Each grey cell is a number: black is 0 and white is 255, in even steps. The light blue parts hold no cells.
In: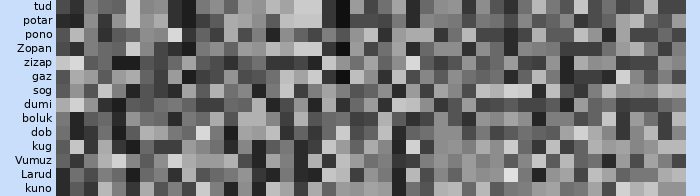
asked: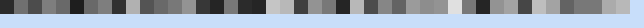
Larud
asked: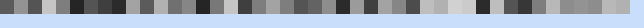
sog
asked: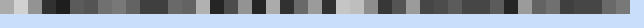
dumi
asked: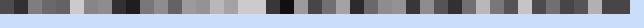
tud
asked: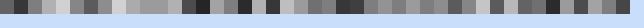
Vumuz

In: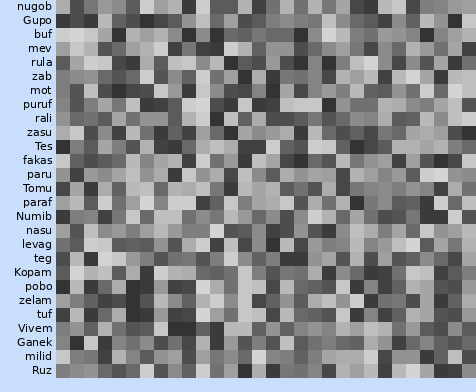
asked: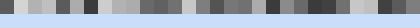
Kopam
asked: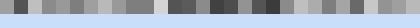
nasu
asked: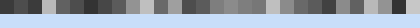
Gupo
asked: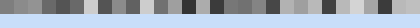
zab
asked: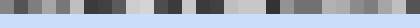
puruf
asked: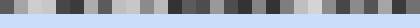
rula

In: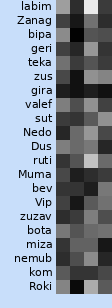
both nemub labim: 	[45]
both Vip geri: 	[65]
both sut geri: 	[52]
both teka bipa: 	[84]
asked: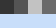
ruti
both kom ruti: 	[52]

